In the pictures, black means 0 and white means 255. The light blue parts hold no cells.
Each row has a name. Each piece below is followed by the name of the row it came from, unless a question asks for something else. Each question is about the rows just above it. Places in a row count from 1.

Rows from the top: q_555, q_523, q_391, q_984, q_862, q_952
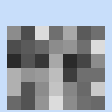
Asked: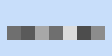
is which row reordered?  q_555
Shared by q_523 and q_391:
[140]
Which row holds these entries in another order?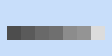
q_523
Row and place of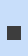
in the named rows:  q_984, 5
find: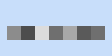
q_555
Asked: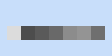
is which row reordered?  q_523
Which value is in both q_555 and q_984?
[111]

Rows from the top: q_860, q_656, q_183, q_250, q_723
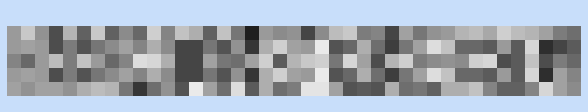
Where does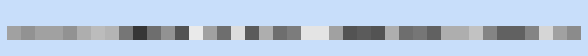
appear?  q_723
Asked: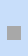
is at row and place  q_860, 35

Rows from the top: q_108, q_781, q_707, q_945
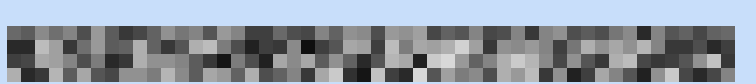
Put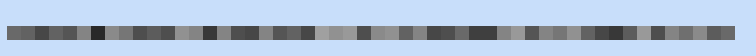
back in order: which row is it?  q_108
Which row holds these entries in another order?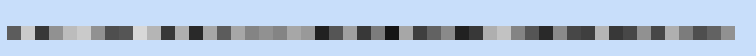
q_707
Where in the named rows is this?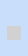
q_781, 33
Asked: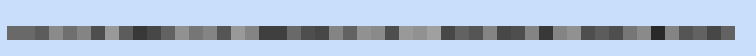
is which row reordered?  q_108
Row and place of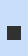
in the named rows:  q_945, 25

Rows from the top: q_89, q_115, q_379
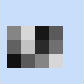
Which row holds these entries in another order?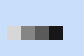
q_89
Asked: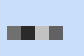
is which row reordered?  q_115

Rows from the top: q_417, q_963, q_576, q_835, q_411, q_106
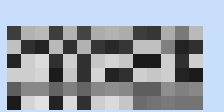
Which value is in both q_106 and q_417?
[121]
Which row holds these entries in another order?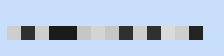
q_576
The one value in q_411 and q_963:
[128]
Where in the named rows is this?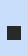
q_963, 8

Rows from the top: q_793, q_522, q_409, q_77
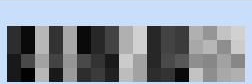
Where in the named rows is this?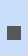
q_409, 13
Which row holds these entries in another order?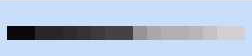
q_793

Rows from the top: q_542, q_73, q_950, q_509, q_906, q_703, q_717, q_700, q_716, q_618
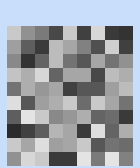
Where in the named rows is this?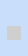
q_73, 8
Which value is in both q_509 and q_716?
[166]
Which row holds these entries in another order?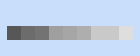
q_703
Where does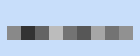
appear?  q_950
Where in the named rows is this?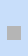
q_700, 4
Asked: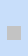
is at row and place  q_509, 1
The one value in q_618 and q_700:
[58]

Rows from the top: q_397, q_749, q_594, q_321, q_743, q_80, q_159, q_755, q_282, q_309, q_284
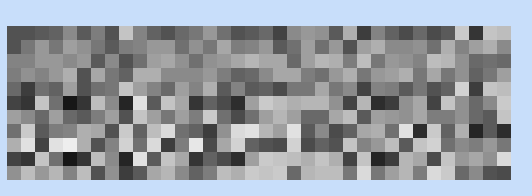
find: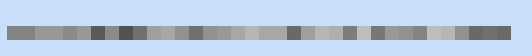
q_594
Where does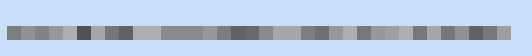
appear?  q_321

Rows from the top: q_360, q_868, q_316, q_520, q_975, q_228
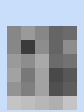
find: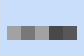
q_520
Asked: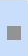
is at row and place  q_975, 1

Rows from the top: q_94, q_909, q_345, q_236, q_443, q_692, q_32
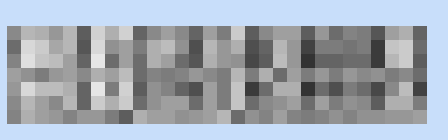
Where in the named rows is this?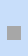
q_909, 4
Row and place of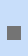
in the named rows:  q_909, 25

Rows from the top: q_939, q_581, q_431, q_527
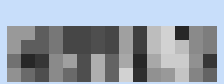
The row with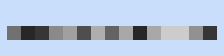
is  q_431
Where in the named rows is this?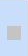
q_527, 13

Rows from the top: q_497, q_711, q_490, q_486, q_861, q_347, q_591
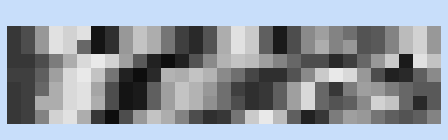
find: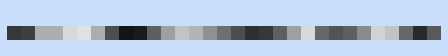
q_347
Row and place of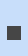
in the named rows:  q_486, 18
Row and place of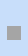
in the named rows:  q_861, 7
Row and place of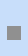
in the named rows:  q_347, 15
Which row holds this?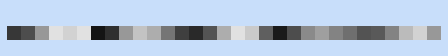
q_497

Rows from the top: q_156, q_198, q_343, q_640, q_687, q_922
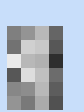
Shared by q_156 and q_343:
[184]
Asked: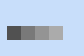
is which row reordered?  q_922
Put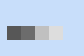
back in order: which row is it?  q_640

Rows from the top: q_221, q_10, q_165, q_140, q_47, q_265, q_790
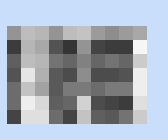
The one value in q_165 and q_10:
[182]
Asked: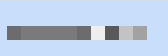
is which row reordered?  q_47

